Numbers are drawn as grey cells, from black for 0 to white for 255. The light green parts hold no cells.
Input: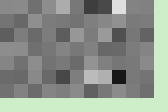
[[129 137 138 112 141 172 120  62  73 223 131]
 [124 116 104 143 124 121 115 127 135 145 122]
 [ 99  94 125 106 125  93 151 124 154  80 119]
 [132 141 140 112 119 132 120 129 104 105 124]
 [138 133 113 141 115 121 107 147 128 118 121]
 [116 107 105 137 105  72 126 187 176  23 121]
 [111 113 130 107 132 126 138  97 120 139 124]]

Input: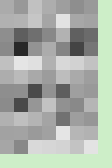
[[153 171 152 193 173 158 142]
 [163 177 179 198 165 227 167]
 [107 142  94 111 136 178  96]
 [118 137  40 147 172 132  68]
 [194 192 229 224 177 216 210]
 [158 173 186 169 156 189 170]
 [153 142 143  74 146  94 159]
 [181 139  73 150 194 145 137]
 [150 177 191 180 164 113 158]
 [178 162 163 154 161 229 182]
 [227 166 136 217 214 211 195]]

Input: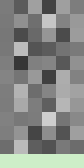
[[125 123  91 160  67 159]
 [153 121 144 111 198 131]
 [156 119  75 105 150  75]
 [122 120 188  84  92 115]
 [145 126  54 128 133  88]
 [130 132 117 153  64 173]
 [162 125 179 109 133 171]
 [151 124 169 125  95 182]
 [137 129 120 124 206 117]
 [159 126 148  69 142  83]
 [108 109 186  94  82 121]]

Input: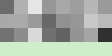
[[154 108 177 230 151 168 157 183]
 [185 169 170 154 104 145 150 200]
 [ 48 114 141 217 112  99 148 165]]

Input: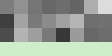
[[220 125 145 117 103 109 100 173]
 [113  63 163 121 139 161 181 111]
 [109  76 179 158 121  55 155 103]]

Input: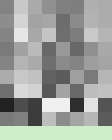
[[171 131 200 170 144 128 127 176]
 [172 141 212 163 166 109 139 179]
 [181 132 230 168 197 110 124 201]
 [169 122 162 186 104 153 104 144]
 [164 132 180 170 111 138 131 158]
 [182 171 199 193  98  91 159 122]
 [193 111 217 210  87 163 105 189]
 [ 84  34  77  60 240 239  45 227]
 [ 92 122 128  59 190 140 164 183]]

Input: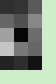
[[ 90  48  52]
 [135 102  81]
 [108 160   6]
 [103 196 120]
 [ 18  35  46]]
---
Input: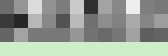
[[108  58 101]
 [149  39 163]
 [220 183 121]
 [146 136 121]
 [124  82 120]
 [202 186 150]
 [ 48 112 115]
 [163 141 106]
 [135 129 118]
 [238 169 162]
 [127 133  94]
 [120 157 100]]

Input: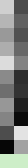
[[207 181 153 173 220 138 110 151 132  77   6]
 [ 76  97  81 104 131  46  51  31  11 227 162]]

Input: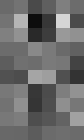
[[106 115 128 108  93  81 120 114 120 104]
 [115 181 146 108 112  77 129 144 125 103]
 [ 74  13  41 137 109 165  55  53  78  92]
 [ 95  55  61 122 122 158  76  78  86 107]
 [127 213 153 106 119  80 126 143  99 110]
 [108  75 145  97  67  51 146 119 161 107]]

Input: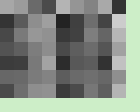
[[167  52  72  83  60 103  74]
 [155  91 122  95  62 105 110]
 [106 142 151 125 121 123 142]
 [ 75 159 145 141 163 131 145]
 [180  35  57  74  44  93  59]
 [149  64  65  94  88 106  75]
 [131 110 126 108  93 111 119]
 [169  68 101  85  50 103  94]
 [ 51 204 182 161 193 143 180]]

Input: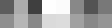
[[ 93 143]
 [172 182]
 [ 63 136]
 [254 218]
 [251 220]
 [136 161]
 [ 83 136]
 [120 149]]

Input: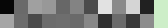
[[  6 165]
 [106 108]
 [160  74]
 [152 108]
 [103 110]
 [131 106]
 [ 75 135]
 [226  47]
 [138 107]
 [213  57]
 [ 33 140]]
